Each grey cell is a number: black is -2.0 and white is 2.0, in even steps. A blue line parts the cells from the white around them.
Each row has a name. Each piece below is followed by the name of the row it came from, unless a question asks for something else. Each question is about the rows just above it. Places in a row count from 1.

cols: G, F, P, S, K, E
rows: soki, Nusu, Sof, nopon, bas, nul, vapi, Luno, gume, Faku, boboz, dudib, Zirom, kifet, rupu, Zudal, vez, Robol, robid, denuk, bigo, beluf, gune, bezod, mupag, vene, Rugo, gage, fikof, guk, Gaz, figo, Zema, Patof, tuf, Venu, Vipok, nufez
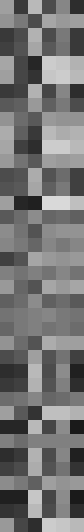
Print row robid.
[-1.0 -0.7  0.6  0.4  0.3  0.4]
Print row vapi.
[-1.1 -1.0  0.8 -0.9  0.1 -1.3]
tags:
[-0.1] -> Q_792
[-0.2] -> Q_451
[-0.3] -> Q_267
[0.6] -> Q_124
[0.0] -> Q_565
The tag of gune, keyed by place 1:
Q_451

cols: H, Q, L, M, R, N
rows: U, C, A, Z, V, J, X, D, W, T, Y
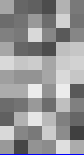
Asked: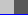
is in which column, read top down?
N
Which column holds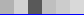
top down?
R
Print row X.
[ 0.7  0.7  1.7  0.3  1.7 -0.6]

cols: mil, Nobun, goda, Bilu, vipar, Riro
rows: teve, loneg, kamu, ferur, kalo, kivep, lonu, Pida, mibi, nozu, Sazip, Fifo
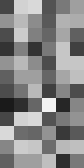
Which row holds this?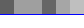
kivep
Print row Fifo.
[-0.5  0.5  0.5  1.0 -1.3 -0.1]
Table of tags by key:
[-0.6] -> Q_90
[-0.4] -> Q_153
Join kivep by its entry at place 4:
Q_153
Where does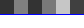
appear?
ferur
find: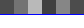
lonu

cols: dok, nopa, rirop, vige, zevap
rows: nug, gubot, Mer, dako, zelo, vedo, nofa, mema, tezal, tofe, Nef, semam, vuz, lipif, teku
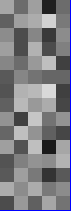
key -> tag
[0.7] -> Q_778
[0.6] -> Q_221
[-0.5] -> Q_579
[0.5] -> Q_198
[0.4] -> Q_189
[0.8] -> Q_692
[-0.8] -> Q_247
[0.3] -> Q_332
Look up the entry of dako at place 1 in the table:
Q_198
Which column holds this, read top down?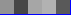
zevap

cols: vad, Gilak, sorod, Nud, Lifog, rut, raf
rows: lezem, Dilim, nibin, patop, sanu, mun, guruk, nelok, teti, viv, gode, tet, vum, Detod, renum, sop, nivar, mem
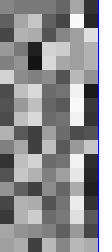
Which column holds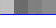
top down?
Nud
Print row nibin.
[-0.9  0.8  0.7 -0.7  0.1  0.5  1.5]
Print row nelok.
[-0.7  0.4  1.0 -0.4 -0.6  1.9 -1.1]

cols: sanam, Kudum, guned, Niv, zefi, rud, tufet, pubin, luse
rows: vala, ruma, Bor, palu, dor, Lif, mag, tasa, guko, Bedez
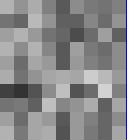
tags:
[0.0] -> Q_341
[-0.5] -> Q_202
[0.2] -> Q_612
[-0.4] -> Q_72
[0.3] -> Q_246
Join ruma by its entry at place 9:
Q_246
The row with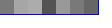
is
Bedez

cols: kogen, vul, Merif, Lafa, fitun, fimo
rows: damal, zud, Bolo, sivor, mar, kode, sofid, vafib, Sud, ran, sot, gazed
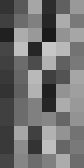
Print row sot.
[-1.1  0.2 -1.2  1.0 -0.4 -0.1]
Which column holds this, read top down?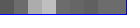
vul
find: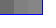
Sud
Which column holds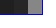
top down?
Lafa
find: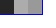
vafib
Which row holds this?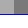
zud

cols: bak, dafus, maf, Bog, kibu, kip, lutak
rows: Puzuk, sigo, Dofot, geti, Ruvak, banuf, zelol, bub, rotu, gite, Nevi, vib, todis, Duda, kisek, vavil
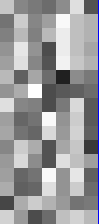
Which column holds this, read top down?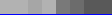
lutak
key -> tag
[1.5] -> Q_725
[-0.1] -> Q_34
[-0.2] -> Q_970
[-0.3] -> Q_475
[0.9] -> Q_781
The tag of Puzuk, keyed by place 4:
Q_475
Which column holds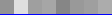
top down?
bak
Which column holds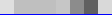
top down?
kip

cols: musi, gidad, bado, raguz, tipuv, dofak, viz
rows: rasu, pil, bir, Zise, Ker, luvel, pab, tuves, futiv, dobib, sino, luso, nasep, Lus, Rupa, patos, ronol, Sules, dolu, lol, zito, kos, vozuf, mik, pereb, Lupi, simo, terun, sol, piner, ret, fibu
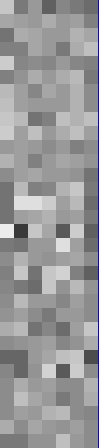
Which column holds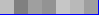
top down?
dofak
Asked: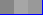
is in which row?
pab
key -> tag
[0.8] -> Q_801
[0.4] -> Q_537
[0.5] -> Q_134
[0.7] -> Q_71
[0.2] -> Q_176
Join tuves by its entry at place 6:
Q_801
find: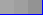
luso
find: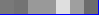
Sules
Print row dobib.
[1.2 0.5 1.0 0.4 0.7 1.0 0.5]
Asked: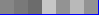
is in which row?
zito

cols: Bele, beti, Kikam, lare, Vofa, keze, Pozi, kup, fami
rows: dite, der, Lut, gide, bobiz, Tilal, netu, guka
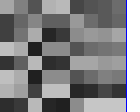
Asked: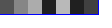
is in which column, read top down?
Kikam
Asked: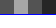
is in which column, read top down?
keze

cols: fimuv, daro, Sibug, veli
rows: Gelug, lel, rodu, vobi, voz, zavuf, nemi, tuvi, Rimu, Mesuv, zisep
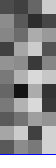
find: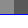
lel
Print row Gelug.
[-0.8 -1.0 -0.4  1.2]
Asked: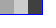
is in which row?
Mesuv
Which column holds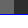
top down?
Sibug
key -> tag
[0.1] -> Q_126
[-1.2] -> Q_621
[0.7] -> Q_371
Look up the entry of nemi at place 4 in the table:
Q_621
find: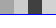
Mesuv
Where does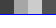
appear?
vobi

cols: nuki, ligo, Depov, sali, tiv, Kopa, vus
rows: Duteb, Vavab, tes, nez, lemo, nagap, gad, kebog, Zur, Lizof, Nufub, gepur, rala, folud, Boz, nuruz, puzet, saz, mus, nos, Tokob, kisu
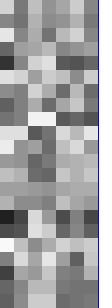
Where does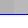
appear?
gepur
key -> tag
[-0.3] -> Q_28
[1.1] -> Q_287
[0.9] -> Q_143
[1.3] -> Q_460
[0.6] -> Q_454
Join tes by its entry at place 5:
Q_143
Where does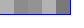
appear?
Vavab
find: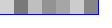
Duteb
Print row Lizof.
[ 1.5  1.5 -0.6 -0.2  1.4  0.9  1.6]

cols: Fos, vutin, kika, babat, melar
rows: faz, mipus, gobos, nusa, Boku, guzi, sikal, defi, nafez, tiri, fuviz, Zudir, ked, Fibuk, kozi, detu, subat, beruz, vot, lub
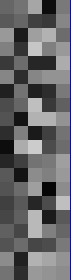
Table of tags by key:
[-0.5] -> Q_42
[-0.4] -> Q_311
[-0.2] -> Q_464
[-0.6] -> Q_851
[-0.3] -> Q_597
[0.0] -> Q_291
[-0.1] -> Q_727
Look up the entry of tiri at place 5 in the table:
Q_464
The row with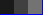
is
tiri
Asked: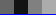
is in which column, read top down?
vutin

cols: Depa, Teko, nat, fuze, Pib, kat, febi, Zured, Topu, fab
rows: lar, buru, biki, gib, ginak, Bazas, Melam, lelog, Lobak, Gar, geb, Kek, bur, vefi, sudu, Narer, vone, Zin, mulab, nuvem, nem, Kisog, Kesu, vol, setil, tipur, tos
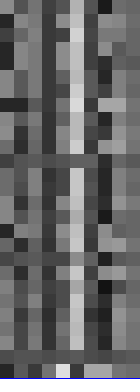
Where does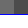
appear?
vefi
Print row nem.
[ 0.0 -0.8 -0.4 -1.0 -0.8  0.6 -0.6 -1.7 -0.8 -0.4]
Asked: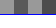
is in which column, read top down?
Topu
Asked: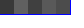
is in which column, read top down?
febi
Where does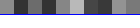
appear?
Gar
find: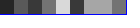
lelog

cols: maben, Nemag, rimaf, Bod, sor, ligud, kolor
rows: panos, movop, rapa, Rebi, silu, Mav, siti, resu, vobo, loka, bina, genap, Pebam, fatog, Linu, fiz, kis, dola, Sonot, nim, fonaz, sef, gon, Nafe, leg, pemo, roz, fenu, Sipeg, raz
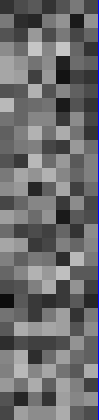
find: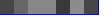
Linu
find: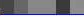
Linu
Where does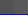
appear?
siti
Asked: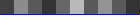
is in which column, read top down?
ligud

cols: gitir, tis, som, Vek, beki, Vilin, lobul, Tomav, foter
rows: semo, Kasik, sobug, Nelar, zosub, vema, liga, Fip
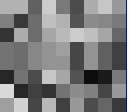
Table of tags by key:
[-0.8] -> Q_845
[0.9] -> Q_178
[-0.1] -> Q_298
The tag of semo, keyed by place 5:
Q_298
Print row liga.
[ 1.4 -1.4 -1.0 -1.2 -0.2  0.2  0.0 -0.9  0.4]
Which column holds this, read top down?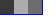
tis
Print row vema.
[-1.4 -0.2 -0.8  1.1  0.6 -0.7 -1.8 -1.6 -0.1]
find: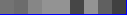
zosub

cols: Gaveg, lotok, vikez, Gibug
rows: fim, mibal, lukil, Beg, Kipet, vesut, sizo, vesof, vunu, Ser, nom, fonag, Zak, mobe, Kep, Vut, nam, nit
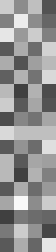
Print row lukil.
[1.6 0.4 1.2 0.0]
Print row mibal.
[ 0.0  1.7  0.2 -0.4]
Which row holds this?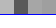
fonag
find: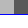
fonag
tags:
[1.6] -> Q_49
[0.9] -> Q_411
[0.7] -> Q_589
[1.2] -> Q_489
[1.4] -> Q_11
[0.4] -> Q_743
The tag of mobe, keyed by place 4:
Q_743
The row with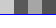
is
vesof

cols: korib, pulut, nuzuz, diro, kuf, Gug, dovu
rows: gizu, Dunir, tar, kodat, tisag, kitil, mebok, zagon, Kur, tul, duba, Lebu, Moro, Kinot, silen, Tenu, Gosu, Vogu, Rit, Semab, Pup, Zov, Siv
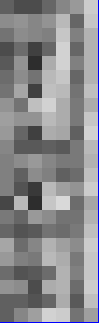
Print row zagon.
[ 0.3 -0.2  1.0  1.3  0.7 -0.1  0.7]
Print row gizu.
[-0.5 -0.8 -0.8 -0.4  0.1  0.4  1.2]

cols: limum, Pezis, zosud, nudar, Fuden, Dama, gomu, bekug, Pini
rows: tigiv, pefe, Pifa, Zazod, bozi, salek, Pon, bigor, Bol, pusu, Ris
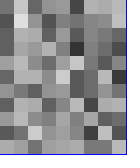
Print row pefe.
[-0.7  1.5  0.3 -0.7  0.0 -0.2  0.1  0.2  1.0]
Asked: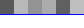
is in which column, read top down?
bekug
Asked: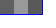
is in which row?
Pifa

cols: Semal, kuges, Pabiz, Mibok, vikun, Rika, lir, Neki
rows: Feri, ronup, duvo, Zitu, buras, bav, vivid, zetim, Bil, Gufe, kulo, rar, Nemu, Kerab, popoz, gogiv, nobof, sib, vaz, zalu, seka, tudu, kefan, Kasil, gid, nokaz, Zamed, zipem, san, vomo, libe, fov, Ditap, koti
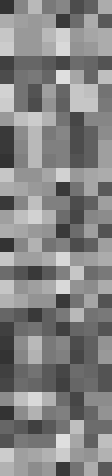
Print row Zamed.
[-1.0 -0.4 -0.2 -0.6 -0.9 -0.3 -0.4 -0.7]
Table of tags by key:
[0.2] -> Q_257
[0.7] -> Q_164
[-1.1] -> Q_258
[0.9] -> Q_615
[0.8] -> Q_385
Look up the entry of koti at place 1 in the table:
Q_385
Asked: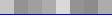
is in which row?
seka
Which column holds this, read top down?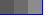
kuges
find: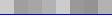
Ditap
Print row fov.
[-0.7 -0.1 -0.2 -0.2  1.5  0.6 -0.5  1.0]

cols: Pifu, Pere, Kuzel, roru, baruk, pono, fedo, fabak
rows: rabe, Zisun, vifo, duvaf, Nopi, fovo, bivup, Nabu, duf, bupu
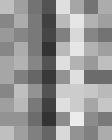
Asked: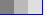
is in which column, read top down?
baruk
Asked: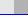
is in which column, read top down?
pono

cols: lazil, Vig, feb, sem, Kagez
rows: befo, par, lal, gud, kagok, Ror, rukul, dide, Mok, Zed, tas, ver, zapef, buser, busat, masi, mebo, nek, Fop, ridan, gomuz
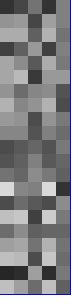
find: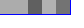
lal
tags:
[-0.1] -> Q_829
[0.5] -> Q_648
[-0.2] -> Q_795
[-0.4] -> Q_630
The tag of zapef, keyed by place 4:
Q_829
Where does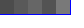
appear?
tas

